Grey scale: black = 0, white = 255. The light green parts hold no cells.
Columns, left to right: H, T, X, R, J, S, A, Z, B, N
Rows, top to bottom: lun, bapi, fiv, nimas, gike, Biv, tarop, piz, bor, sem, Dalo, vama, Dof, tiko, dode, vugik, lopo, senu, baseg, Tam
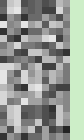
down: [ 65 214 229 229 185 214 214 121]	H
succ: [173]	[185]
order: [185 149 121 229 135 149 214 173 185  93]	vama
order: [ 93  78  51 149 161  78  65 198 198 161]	piz

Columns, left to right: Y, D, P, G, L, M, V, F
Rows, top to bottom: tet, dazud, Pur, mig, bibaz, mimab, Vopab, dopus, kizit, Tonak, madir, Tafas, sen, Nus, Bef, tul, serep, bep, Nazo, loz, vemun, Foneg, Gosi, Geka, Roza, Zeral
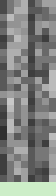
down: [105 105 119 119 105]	M
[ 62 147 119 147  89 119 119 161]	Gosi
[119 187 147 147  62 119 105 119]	Pur

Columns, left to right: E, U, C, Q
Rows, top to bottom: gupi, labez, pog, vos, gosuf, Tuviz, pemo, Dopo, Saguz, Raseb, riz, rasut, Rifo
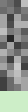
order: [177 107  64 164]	rasut
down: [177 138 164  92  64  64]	E
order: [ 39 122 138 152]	Tuviz

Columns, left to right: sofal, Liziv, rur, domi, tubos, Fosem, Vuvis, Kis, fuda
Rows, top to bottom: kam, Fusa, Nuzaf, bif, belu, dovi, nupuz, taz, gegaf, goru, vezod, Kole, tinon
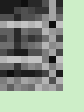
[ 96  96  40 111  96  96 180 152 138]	belu
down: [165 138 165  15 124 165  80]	Kis

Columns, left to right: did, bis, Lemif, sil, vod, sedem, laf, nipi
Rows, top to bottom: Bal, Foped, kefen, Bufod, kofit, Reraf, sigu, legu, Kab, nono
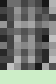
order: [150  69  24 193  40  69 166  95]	Reraf
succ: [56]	[150]
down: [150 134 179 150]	Lemif

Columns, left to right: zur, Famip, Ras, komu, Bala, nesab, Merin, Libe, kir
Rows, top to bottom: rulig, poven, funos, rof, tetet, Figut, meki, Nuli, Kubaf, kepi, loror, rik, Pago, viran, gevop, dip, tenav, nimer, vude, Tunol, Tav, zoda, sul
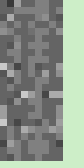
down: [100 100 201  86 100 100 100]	zur
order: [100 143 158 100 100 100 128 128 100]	tenav
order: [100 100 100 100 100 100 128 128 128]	Nuli
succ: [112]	[128]

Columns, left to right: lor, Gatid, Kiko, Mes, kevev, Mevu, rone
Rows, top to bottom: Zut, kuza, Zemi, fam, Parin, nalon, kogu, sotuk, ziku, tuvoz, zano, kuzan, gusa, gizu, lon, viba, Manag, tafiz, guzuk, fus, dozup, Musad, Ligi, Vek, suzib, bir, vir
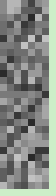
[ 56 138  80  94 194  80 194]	nalon
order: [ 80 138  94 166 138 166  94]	suzib
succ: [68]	[138]

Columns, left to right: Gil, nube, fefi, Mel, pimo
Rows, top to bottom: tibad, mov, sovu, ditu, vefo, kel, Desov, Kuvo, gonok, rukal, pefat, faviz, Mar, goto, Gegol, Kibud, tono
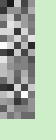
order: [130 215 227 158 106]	kel
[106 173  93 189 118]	faviz
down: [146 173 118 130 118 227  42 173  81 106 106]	pimo
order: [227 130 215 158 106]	kel
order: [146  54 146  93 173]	mov

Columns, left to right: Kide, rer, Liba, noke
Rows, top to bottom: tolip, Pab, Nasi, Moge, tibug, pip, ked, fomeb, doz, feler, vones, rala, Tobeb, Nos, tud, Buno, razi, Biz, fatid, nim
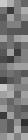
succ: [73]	[59]
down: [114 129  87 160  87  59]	Liba
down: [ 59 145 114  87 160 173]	rer

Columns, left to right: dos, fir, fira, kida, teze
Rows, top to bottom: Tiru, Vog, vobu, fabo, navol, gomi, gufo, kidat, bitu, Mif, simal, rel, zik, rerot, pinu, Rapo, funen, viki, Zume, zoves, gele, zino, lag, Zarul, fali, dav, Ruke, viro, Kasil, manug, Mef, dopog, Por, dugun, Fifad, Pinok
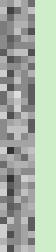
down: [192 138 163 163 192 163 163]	kida
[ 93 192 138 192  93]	dopog
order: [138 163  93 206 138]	Por
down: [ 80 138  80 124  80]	fir
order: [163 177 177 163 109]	Zarul
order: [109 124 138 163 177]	Kasil

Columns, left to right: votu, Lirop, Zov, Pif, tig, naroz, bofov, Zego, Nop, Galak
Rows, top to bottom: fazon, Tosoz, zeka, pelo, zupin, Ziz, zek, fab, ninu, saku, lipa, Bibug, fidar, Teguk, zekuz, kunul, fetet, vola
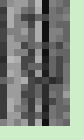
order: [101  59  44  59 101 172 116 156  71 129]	zekuz
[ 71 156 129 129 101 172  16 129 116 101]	Ziz
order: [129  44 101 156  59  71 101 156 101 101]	fidar
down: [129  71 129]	Pif
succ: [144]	[156]
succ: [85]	[71]

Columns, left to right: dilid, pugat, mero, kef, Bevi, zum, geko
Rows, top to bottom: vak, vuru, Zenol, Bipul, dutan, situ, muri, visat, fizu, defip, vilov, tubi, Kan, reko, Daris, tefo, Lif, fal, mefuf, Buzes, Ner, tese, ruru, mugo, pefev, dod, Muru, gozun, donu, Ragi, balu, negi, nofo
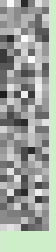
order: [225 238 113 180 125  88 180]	Kan
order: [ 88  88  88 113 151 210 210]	defip
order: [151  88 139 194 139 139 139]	negi
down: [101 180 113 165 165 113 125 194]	zum

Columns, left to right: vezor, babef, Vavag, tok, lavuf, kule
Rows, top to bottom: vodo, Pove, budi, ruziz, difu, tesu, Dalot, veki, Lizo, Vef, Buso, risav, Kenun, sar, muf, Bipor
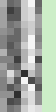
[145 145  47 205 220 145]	sar
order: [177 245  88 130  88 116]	Kenun
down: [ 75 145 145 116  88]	kule
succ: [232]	[220]
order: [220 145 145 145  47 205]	sar

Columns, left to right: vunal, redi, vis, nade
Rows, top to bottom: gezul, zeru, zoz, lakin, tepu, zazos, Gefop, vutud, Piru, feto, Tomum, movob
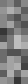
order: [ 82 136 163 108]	lakin
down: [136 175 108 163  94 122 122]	redi
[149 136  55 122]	movob

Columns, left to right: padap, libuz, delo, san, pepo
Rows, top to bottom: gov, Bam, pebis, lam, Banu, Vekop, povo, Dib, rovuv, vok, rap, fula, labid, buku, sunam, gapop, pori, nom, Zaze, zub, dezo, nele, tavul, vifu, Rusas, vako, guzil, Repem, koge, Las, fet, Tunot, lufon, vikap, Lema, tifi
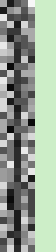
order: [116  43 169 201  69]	buku
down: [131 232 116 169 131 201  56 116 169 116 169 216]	san
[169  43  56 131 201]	vikap
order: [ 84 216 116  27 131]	dezo
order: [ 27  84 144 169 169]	Bam
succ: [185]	[43]

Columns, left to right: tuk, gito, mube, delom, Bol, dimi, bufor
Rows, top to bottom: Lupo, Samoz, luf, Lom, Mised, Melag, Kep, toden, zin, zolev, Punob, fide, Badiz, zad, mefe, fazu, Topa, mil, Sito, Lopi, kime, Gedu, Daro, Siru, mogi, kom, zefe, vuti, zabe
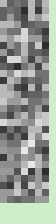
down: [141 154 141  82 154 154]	tuk
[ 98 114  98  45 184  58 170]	Samoz
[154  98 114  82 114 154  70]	fazu
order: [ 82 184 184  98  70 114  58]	Sito
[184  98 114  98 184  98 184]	Lupo

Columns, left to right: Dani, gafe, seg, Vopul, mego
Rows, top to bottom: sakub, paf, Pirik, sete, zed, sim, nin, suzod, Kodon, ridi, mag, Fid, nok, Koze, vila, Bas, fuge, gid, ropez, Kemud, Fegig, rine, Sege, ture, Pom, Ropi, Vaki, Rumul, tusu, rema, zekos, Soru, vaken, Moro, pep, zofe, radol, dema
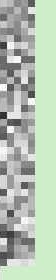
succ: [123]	[138]
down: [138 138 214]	gafe
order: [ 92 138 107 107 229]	pep
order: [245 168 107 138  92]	nok

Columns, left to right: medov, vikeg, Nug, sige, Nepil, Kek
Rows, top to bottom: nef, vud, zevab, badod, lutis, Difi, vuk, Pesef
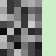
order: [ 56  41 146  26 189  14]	lutis
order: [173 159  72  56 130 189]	Difi
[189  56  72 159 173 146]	nef
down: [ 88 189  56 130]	vikeg
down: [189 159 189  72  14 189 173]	medov

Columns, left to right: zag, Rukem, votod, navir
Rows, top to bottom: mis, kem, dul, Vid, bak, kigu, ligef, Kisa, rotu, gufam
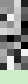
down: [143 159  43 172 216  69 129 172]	zag
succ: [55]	[115]
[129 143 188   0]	ligef
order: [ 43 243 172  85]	Kisa
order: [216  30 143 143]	mis
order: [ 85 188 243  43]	dul
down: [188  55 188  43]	votod

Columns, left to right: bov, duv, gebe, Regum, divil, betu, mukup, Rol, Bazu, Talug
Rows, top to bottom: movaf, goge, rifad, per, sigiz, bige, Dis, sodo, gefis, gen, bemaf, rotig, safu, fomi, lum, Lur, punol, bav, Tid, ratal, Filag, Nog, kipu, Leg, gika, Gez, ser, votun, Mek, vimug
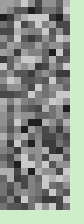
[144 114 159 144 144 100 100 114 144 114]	punol
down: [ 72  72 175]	Talug
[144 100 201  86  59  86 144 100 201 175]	bige
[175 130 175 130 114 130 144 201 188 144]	lum
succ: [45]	[130]
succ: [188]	[144]
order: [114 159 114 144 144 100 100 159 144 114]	Dis

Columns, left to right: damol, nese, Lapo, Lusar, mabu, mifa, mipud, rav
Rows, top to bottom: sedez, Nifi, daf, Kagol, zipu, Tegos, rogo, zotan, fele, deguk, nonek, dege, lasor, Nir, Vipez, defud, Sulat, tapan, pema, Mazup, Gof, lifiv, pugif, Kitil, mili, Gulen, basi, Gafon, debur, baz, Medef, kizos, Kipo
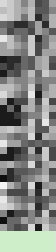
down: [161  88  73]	rav
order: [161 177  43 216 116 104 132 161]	Mazup
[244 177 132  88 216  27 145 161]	basi
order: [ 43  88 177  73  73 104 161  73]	deguk
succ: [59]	[88]
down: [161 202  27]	nese
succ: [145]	[161]

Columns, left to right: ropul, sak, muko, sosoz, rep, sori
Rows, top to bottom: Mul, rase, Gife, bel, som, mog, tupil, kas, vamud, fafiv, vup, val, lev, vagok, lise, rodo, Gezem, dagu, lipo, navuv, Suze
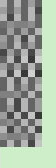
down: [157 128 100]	muko
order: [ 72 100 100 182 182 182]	Gife
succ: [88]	[182]
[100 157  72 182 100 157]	rodo
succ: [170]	[72]

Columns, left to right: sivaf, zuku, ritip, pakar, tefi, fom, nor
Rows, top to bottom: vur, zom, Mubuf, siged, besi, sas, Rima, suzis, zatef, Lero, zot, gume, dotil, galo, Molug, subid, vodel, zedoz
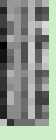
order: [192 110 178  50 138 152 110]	dotil
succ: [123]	[152]
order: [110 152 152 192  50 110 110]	zedoz
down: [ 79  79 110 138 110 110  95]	pakar
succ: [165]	[152]

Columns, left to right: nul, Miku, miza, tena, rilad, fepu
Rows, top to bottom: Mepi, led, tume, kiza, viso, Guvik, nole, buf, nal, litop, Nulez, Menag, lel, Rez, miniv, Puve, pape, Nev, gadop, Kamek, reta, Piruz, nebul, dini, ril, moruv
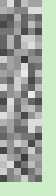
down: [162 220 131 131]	Miku
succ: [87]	[178]
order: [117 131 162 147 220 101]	litop

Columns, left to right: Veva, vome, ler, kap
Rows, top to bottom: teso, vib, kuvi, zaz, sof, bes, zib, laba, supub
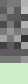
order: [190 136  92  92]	vib
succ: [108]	[121]
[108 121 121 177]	teso

